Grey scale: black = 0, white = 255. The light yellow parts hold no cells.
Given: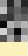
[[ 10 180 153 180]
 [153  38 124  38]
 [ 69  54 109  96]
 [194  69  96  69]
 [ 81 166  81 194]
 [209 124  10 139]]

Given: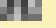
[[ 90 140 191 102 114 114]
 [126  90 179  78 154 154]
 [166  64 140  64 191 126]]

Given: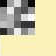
[[ 40 121 234 134 191]
 [  9 161 220  95   9]
 [161 177 121 220 248]
 [148 234 108  81 148]
 [191 177  95  53  53]]

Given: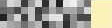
[[ 35 142 213  61 197  73 184 226 226  61 142  73  73]
 [128 213 197  61 156 213  47 197  35 226 238 184 113]
 [197 168 156 113 156 184  47 128 168  47 142 184 156]
 [101 113  73 156 197  61 101 168 128 168 168 128 213]]

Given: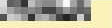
[[ 83 203 190 152  52 164 177 137  67  36  67 203  83]
 [203 164 137 121 137 121  67  67 108 152 121  95 108]
 [219  95 108  52 190 152 137 137 190 248 164 108 177]]

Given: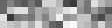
[[103 197 224 224 131 171 158 183 197 224 239 146 118 158 118  88]
 [211 197 183 211 171 224 158 103  88 239 251 197 183 146 211 146]
 [224  58 118 131 118 171 131 183 239 146 158 197 197 103  74 131]
 [103 131 103  88 118  88 211 211 183  74  58 158 118 224 183 158]]

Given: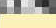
[[117 178 117 191 191 216 132  85]
 [147 229  85 229 204  72  44 101]]

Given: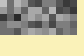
[[193 112 181 153  86  72 126 126  86  57  72]
 [153 112 153 100 168 168 100 181  72  86  57]
 [112 141 141 126  86  72 126  72 126 126 100]
 [112 112  86 141 168 153 141 168 100 126 112]
 [ 57 100  42 141 168 141 168  86 168 153 126]]
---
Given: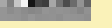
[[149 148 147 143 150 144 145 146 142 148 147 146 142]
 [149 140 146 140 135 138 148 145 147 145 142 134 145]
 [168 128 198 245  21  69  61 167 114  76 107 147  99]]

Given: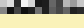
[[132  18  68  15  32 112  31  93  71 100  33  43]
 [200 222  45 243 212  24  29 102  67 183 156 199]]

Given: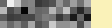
[[146 105 134  95 167  84 105 201 145 145 162  76 164]
 [ 92  60  66  73  70 104 125 118  56  90  26 103  22]
 [184  74 102   5 129 102 108 182 125 194  90  40  96]
 [103 240 195 125 132  57  68  82 148 106 159 114 173]]

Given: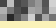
[[153  41  89 131 207  84 166 116]
 [177 119  80  61 166 157  93 195]
 [ 70 190  70  86 127 152  84 209]]

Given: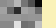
[[137 137 225 111 118 192]
 [152 152 153 147 150 149]
 [162 103  43 163 153 107]
 [141 148 182 117  80   7]]

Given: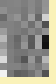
[[242 119  94  99 113 138  82]
 [139 130 130 121 137 122 147]
 [218 126 113  85 151 104 182]
 [174 127 118 117 128 129 123]
 [154 123 108 148  89 168  17]
 [185 122 103 135  91 165  23]
 [156 129 125 117 136 123 145]
 [128 129 124 142 112 148  79]
 [106 136 147 119 159 103 209]
 [143 130 130 121 137 122 149]
 [129 131 133 126 136 125 146]]
